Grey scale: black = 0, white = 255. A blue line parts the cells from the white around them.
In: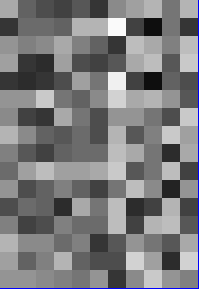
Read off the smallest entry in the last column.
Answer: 53
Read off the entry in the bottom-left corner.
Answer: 148
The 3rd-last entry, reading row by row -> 201
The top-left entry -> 169
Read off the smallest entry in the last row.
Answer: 53
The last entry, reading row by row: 128
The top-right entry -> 180
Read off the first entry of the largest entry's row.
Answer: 53
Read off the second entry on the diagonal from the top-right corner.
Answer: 117
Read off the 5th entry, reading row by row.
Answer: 87
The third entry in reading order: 77
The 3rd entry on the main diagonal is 138
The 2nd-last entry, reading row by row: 148
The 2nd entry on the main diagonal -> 107
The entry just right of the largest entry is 65
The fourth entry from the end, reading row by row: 138
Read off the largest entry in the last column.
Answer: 210
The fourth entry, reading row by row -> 65

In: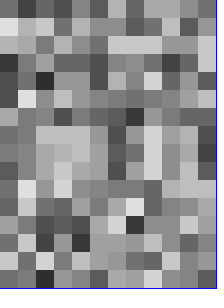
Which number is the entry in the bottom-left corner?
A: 113
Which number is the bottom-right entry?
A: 91
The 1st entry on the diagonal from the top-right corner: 113
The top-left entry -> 113
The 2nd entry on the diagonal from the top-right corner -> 91
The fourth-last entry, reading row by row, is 211
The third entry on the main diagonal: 123
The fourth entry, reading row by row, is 79
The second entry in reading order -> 67
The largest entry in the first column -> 223
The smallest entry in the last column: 67
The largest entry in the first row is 179
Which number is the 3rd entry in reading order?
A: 102

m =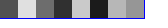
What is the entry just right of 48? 202
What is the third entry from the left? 109
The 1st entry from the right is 150

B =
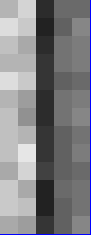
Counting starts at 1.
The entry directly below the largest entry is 212
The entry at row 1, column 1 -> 180
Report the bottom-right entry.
134
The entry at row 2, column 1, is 221
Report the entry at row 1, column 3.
44
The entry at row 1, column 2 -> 212
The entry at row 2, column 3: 34
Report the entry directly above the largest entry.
180
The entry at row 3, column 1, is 192
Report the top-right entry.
106
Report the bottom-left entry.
169
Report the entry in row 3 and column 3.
44
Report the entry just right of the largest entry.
53
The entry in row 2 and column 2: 201
